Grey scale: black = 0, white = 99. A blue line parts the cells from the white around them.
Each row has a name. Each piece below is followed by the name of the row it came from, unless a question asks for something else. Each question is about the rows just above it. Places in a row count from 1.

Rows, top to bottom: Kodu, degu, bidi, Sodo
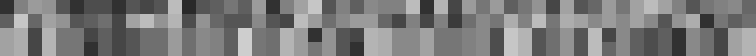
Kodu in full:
[19 50 60 57 33 19 30 30 19 33 27 33 73 16 33 37 46 37 60 19 50 63 77 33
 50 37 53 50 50 73 19 70 27 60 46 60 37 46 57 27 63 33 40 60 46 63 73 63
 50 33 46 50 53 40]
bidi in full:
[63 67 27 70 46 46 27 37 27 33 43 43 60 43 53 50 37 80 46 43 70 60 19 57
 33 27 70 67 53 53 63 46 46 50 53 30 77 70 33 43 57 33 73 27 53 37 30 37
 19 53 43 27 63 70]
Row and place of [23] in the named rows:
degu, 33
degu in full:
[37 77 40 63 57 33 37 43 27 63 73 57 70 30 57 40 33 33 53 33 27 73 60 43
 53 60 60 40 27 50 27 50 23 43 53 46 67 50 73 46 67 63 53 60 53 63 53 33
 57 67 19 46 37 43]

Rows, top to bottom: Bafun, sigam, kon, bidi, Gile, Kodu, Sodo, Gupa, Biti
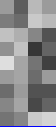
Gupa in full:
[52 64 28 39]
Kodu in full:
[60 64 42 60]
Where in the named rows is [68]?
kon, 2
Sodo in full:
[42 60 32 32]
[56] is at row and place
bidi, 1

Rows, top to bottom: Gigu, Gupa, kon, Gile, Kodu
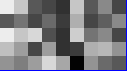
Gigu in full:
[92 77 34 27 19 77 34 53 27]
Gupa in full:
[34 45 27 41 23 68 27 37 53]
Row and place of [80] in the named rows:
kon, 6
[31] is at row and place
kon, 4

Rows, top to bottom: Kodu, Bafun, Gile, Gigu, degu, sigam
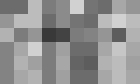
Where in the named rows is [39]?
degu, 6
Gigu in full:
[51 65 81 48 62 42 42 65 77 65]
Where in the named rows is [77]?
Gigu, 9
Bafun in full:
[58 73 73 42 54 45 42 73 81 73]

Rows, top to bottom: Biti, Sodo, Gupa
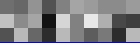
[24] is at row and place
Sodo, 10
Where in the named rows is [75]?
Sodo, 1
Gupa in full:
[32 72 40 17 72 50 36 47 17 72]
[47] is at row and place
Gupa, 8
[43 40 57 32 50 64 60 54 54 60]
Biti

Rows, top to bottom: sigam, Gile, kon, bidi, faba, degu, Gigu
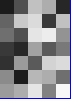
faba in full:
[19 60 35 82 85]
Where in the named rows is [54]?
degu, 1
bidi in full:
[22 15 63 35 47]
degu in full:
[54 11 71 67 43]
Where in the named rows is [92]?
kon, 4
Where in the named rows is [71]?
degu, 3

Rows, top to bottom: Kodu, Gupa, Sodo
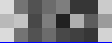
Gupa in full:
[72 76 28 49 13 68 36 60]
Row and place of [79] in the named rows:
Kodu, 8
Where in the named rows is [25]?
Sodo, 6

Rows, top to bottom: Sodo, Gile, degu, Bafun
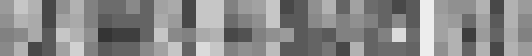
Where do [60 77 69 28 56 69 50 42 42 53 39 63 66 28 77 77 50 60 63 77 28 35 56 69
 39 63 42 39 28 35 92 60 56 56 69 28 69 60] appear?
Sodo
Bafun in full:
[53 69 28 35 63 81 50 35 39 39 53 63 77 39 85 77 50 56 53 73 35 35 39 46
 28 69 39 42 42 39 92 56 69 39 69 28 69 60]
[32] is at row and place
degu, 18
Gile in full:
[56 69 66 28 63 66 50 35 39 39 39 66 60 28 77 77 42 50 56 77 35 35 53 60
 50 56 50 39 53 35 92 63 60 42 63 35 69 53]
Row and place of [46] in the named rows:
Bafun, 24
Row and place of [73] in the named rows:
Bafun, 20

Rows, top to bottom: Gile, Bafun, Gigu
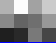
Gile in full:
[69 98 63 79]
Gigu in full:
[12 16 47 27]

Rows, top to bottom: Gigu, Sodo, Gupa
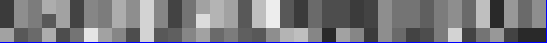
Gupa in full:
[63 34 41 67 30 45 89 63 52 30 82 34 37 52 63 41 48 37 34 55 70 74 52 16
 63 52 23 55 41 26 30 48 82 26 45 59 26 16 16]
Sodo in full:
[23 55 48 34 63 26 52 48 67 55 82 52 26 45 85 70 63 34 74 92 34 23 41 30
 30 23 26 55 45 45 37 48 55 41 74 16 59 41 55]

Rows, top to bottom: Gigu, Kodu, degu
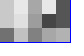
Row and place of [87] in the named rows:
Kodu, 2
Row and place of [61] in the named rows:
Kodu, 3

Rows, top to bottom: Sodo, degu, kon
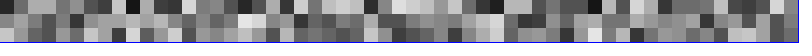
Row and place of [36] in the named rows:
kon, 11
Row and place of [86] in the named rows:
Sodo, 29
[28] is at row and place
Sodo, 53
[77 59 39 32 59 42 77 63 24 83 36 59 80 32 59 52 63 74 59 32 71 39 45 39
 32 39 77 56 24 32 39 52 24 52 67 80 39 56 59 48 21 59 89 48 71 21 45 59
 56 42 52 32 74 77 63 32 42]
kon
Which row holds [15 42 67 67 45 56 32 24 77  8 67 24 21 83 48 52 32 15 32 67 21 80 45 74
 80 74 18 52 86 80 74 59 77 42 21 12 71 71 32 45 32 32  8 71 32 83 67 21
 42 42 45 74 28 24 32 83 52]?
Sodo

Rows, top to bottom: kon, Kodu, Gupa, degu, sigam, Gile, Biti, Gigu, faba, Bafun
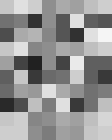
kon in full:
[77 87 80 55 66 62 74 80]
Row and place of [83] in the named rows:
faba, 8
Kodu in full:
[44 48 19 55 33 87 37 33]
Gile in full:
[37 77 22 41 44 80 37 22]
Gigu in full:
[16 30 74 48 87 22 44 74]
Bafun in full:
[80 80 55 48 62 59 77 80]

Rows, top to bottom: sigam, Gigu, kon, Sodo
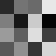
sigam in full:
[16 45 41 90]
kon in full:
[60 37 86 24]
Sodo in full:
[34 56 20 83]

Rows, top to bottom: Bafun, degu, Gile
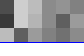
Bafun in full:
[30 80 73 54 57 50]
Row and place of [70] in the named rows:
degu, 3
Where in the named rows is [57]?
Bafun, 5
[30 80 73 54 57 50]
Bafun
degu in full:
[22 80 70 54 37 60]
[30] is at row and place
Bafun, 1
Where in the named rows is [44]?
Gile, 5

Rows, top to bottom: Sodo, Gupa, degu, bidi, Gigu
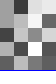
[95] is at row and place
Gupa, 3
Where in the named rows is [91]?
Sodo, 4
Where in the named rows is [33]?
bidi, 4
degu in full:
[26 77 54 83]

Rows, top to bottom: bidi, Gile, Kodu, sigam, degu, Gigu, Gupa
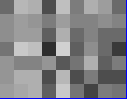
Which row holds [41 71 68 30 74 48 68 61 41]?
bidi
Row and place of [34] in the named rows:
degu, 5
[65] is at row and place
Gupa, 2
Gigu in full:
[58 68 68 30 71 30 48 30 30]
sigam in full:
[45 78 74 18 81 37 55 41 22]
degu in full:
[58 51 51 58 34 45 68 37 48]

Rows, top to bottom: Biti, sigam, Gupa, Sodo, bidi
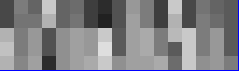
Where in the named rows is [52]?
bidi, 2
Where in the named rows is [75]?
Sodo, 1
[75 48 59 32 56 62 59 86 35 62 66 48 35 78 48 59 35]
Sodo
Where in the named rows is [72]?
Gupa, 13
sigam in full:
[28 45 45 69 39 45 24 13 32 62 48 24 69 28 48 42 35]

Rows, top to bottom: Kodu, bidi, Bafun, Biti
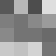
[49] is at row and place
bidi, 1
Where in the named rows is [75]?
Biti, 2
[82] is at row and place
Biti, 3

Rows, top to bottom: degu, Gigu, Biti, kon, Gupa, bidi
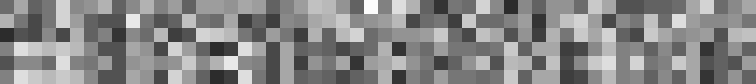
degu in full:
[42 65 38 46 82 53 57 69 38 53 69 50 61 38 61 61 57 65 61 38 50 61 75 72
 57 38 98 50 86 69 38 20 46 42 82 53 17 53 38 57 57 42 78 65 32 32 38 38
 42 65 82 42 53 65]
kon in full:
[50 86 78 72 78 72 53 32 32 65 57 28 82 61 38 17 24 86 65 28 65 38 42 38
 28 38 42 69 20 50 42 61 46 46 42 46 78 38 65 65 24 28 53 72 50 53 38 53
 38 65 20 38 57 38]
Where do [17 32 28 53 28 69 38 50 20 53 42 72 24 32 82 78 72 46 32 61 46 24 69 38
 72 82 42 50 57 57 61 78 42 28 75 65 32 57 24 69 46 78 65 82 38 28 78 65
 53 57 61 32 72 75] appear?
Biti

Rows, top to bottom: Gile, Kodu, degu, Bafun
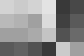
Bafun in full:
[35 38 32 22 79 62]
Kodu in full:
[72 69 62 85 25 35]
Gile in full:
[82 79 82 88 22 28]
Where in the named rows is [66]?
degu, 3

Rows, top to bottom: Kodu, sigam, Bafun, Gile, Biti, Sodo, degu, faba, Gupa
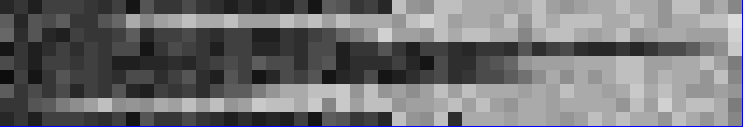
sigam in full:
[36 15 33 29 36 21 21 33 40 66 52 62 66 74 66 66 74 62 62 62 74 66 74 62
 74 66 66 66 58 74 81 74 62 66 66 62 74 58 74 66 74 74 74 66 66 74 66 58
 66 66 74 74 85]
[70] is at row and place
Sodo, 48

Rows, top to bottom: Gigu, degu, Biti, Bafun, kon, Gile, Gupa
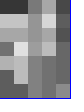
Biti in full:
[65 65 58 65 32]
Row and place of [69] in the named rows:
kon, 1
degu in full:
[76 76 58 83 36]
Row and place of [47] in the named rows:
Gigu, 3

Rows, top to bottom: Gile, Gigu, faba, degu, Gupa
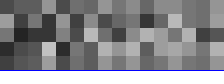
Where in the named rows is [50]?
faba, 5
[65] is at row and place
degu, 13
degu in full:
[17 29 33 75 17 46 36 69 58 69 36 61 65 58 46 69]
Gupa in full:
[25 33 36 61 29 43 36 58 46 58 40 46 58 46 43 58]
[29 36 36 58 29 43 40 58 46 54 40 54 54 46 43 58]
Gile

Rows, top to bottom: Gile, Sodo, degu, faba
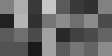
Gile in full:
[50 67 22 77 35 22 19 50]
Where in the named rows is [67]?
Gile, 2
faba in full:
[32 32 10 63 35 46 39 54]
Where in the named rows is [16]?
degu, 5
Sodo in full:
[13 70 19 46 54 43 54 29]
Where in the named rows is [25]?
degu, 6
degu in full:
[35 43 29 63 16 25 29 39]

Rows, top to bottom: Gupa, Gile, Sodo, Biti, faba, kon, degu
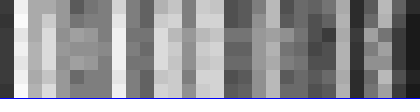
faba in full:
[23 89 69 85 56 62 59 49 93 45 45 85 76 56 76 79 41 41 59 66 49 45 31 31
 69 20 56 56 23 10]
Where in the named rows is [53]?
Biti, 8
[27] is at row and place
Biti, 23
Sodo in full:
[23 89 66 85 56 62 59 49 93 45 45 85 72 59 72 76 45 45 59 62 56 45 31 23
 66 23 62 45 23 10]

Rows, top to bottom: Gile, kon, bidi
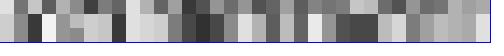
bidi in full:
[80 54 22 94 58 54 80 77 22 87 83 80 48 28 19 28 54 87 69 36 73 39 91 58
 32 28 28 73 83 48 62 73 69 66 87]
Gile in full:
[87 45 77 36 69 54 25 48 39 87 69 39 62 22 32 58 42 58 32 39 62 36 51 45
 48 77 73 42 32 58 42 45 69 62 66]

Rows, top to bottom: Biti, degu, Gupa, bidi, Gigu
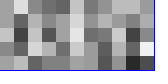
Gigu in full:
[63 73 39 50 50 63 60 33 57 16 30]
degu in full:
[63 39 70 53 63 83 57 70 60 50 67]
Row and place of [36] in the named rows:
bidi, 8
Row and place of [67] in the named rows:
degu, 11

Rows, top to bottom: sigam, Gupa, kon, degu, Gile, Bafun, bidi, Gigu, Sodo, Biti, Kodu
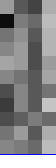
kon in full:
[45 56 34 70]
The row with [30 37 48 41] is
Sodo
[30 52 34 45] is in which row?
bidi
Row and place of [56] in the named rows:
kon, 2
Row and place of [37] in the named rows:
Sodo, 2

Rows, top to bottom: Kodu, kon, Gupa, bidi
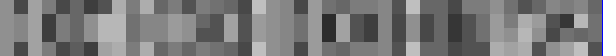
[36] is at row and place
bidi, 6
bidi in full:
[56 28 63 48 28 36 24 63 67 48 67 40 48 40 48 44 40 28 74 56 52 28 60 44
 40 48 48 52 32 74 40 40 28 32 32 67 63 67 32 56 63 74 32]
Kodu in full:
[56 28 63 48 28 40 24 32 67 48 67 40 48 32 48 44 40 28 74 56 52 28 60 44
 40 48 48 52 32 74 40 40 28 48 48 56 44 32 40 52 48 52 40]
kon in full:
[56 52 63 24 48 40 56 71 71 44 52 52 60 56 40 32 63 32 60 56 52 44 60 17
 63 32 24 52 28 56 28 40 21 32 44 60 48 67 60 32 21 71 44]

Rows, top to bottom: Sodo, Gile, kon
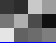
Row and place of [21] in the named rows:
Sodo, 1
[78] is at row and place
Sodo, 3
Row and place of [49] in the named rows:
kon, 4

